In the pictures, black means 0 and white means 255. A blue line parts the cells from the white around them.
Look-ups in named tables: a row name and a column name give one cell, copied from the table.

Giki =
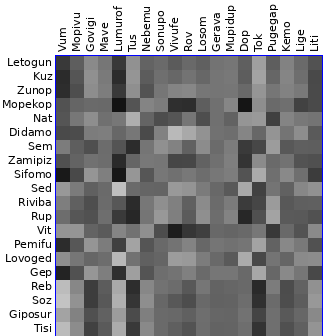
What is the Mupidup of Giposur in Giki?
101
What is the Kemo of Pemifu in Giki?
136
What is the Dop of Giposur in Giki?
114
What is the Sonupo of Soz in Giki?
103
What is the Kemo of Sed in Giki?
97
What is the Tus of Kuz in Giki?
149
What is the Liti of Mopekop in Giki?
74
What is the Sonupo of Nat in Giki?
77
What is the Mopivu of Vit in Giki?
149

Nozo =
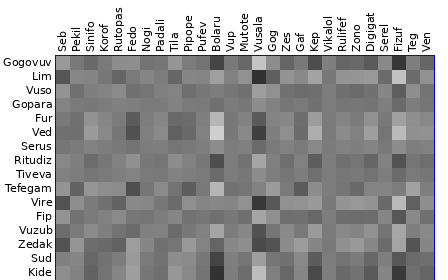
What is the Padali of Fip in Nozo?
125
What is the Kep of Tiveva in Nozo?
112
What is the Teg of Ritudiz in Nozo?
117
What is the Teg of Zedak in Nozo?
84
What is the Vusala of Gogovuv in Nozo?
196
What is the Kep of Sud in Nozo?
92
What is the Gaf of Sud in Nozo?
137
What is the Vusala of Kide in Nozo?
189
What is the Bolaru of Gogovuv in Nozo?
68
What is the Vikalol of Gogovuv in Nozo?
127
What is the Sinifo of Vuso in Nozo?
127
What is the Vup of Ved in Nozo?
120
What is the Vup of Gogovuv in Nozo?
121
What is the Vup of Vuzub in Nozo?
124
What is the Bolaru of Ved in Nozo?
207
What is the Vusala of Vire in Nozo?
56
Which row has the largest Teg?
Tefegam

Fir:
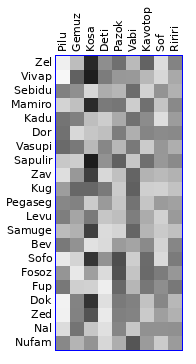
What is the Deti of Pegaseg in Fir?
154
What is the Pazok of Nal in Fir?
134
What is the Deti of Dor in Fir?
191
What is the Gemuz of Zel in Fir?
189
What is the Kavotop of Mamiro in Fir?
112
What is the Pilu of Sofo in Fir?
232
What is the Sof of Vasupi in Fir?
151
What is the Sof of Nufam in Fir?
203
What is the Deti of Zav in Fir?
216
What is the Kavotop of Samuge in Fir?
181
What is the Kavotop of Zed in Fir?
202
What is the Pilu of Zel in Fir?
239
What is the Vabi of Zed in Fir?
131
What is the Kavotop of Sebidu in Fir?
210
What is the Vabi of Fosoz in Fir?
196
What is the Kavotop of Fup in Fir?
119

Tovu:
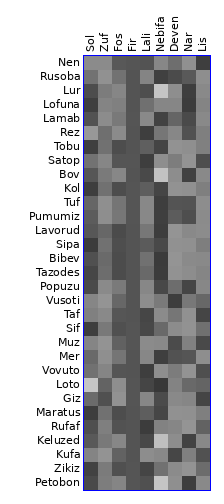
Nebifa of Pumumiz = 63
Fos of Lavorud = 75
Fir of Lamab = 85
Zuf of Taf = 137
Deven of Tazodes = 146
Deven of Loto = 131
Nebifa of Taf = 139
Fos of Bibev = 76
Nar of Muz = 129
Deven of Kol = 146
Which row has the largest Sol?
Loto

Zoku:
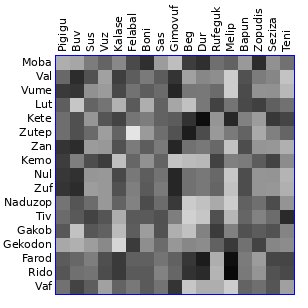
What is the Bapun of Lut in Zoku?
73
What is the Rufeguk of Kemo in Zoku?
66
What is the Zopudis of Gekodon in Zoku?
67
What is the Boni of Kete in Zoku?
125
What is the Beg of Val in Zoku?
161
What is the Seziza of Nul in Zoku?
148
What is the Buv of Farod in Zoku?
103
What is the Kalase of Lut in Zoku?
178
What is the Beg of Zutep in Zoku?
29
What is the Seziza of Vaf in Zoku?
85
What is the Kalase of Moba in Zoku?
136
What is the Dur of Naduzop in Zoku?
193
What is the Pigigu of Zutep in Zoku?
110
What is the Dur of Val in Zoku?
135
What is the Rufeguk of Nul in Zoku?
104
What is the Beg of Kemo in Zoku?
187
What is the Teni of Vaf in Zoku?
160

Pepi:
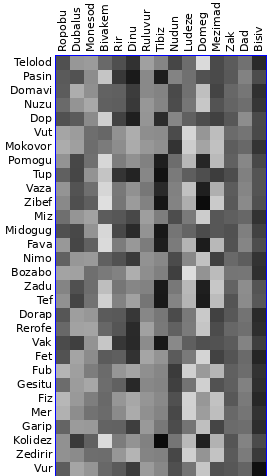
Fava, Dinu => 152
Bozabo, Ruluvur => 142
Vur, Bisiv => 15
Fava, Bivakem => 218
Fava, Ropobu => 152
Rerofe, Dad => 111
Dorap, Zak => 88
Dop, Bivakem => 207
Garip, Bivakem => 99
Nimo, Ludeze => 136
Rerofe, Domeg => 197
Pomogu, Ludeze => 183
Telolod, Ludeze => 109

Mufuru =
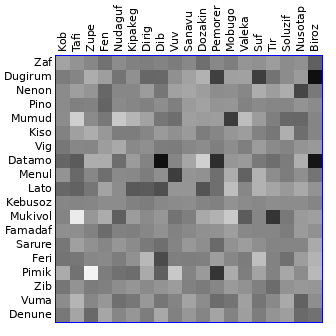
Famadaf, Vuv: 130
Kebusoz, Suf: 136
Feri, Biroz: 179
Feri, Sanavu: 126
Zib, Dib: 147
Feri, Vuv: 127
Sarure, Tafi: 160
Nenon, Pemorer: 141
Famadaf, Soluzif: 125
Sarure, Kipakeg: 139
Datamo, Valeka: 154
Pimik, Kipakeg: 109
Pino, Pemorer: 148
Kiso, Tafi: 160
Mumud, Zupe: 139
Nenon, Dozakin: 157
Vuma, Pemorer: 108
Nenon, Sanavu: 166
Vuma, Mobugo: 116
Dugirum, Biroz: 15

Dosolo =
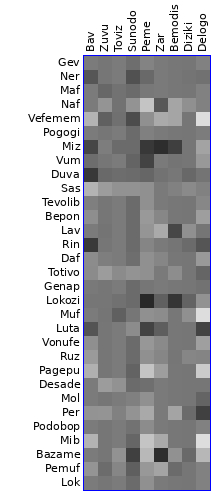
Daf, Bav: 140
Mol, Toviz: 123
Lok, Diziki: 118
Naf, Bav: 123
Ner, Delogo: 113
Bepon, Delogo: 158
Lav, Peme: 149
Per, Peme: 169
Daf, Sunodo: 110
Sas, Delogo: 129
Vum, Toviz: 123

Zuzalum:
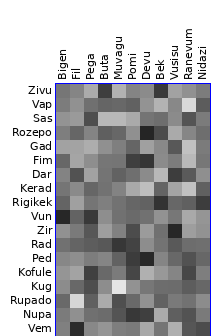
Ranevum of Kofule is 71
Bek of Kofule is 152
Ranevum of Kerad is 193
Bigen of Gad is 162
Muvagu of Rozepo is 103
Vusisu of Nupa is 95

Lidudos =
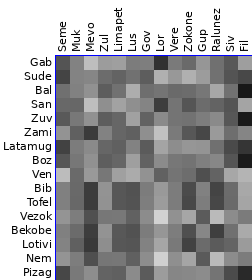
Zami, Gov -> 143
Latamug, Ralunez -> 112
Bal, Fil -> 24
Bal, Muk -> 129
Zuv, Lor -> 138
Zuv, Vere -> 116
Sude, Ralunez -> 113
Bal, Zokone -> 108
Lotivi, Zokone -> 66
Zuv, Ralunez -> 138
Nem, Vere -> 143
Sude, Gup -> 156
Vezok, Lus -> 97
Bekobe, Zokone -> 79
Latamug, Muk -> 124
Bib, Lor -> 153
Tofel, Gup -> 125
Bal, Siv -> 113
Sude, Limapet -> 99
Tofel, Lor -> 156

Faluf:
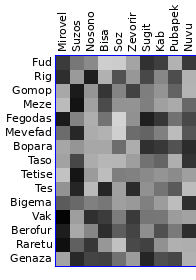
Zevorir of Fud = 164
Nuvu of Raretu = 174
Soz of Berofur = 93
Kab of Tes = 116
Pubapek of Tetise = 139
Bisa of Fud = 206
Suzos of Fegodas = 131
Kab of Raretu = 145
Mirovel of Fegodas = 26
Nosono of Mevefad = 172
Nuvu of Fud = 58
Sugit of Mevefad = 100
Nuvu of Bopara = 44
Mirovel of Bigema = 91
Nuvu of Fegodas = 72
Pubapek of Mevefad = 188
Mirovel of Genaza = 163
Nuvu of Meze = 104
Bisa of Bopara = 167
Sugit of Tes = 145
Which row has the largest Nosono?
Tes

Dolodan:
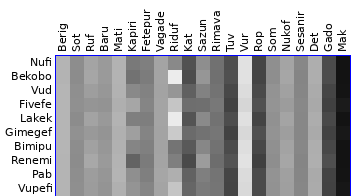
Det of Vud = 171
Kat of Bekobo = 76
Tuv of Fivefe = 66
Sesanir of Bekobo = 133
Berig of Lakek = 181
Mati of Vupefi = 176
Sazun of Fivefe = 111
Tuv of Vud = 72
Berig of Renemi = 180
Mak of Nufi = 19
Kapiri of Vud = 137
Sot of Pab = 142
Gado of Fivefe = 65
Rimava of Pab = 116
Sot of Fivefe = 144
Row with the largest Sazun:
Renemi

